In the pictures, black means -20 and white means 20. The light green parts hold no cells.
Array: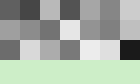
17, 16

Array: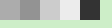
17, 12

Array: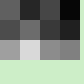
14, 5

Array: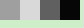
14, 5

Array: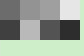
16, 9

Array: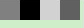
13, 0

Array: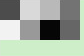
18, 14

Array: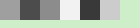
18, 12

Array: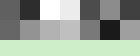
20, 17

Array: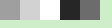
20, 13
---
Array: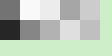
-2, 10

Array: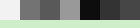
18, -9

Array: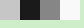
11, 19

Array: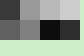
-11, -13

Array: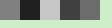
0, -3

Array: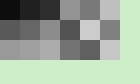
-18, 11

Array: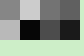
1, -16
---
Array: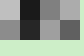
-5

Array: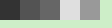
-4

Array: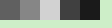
-5

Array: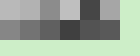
-7

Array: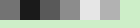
-2

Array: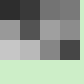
-9

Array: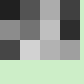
-10
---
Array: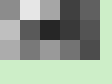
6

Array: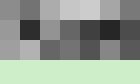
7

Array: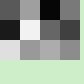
-19

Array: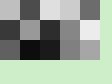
15

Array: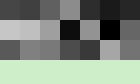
-5

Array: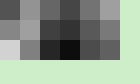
-4
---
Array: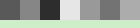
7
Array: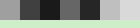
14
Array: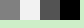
-20
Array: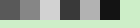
-17
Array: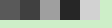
13
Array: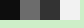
18
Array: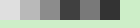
-12
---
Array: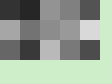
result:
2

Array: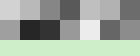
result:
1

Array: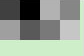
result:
8

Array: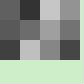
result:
5

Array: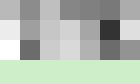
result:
11

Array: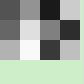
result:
0

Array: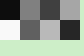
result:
-10

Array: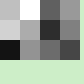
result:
-13

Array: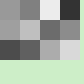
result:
-3
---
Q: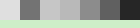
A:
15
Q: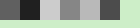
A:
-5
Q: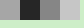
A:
6
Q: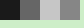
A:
-16
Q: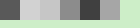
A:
-6
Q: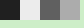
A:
-15
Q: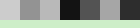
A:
12
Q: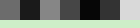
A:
-3
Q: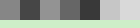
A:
1
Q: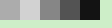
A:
7
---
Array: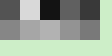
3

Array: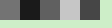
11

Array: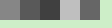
10

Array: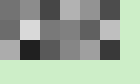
5

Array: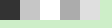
7

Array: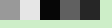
-5

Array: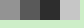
-13

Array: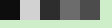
-3
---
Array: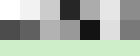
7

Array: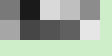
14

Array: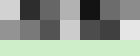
-17

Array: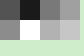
-16

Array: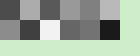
4

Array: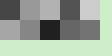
8

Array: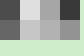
15

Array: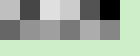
12
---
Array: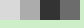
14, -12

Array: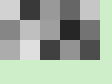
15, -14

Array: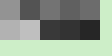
10, -14

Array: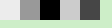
17, -20

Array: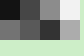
18, -17

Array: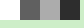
20, -13
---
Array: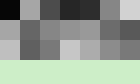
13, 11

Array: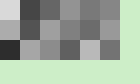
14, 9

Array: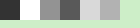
20, 14

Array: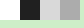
20, 14

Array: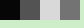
14, -2

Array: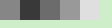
15, 4
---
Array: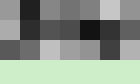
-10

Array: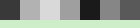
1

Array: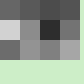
0

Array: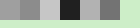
8

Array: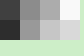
11

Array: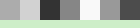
4

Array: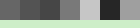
-14
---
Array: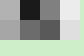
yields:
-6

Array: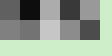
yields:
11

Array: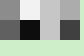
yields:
11

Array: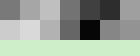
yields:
8

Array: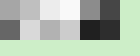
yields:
8

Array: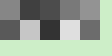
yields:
-12

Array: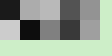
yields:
0
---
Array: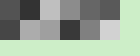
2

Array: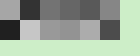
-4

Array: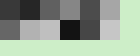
1

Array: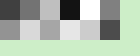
-17

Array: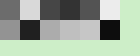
-12

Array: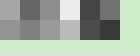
17

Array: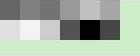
4
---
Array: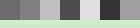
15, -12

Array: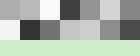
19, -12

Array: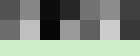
12, -19

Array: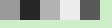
17, -14

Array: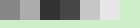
16, -12

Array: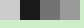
12, -16
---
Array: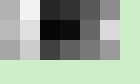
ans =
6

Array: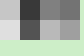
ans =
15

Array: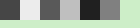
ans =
-9

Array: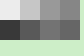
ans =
-11

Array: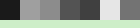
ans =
-16

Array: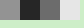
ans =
3
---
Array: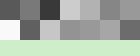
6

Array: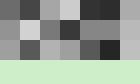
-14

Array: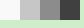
2

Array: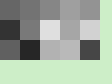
9

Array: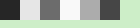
7

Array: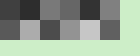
11

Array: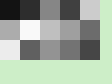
-2
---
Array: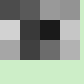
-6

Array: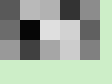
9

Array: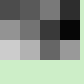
-6

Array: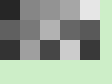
1

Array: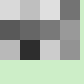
10

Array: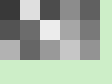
15
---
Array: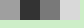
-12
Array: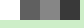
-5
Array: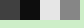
-18
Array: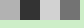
-12
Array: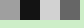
-17
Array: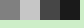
11
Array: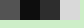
-18
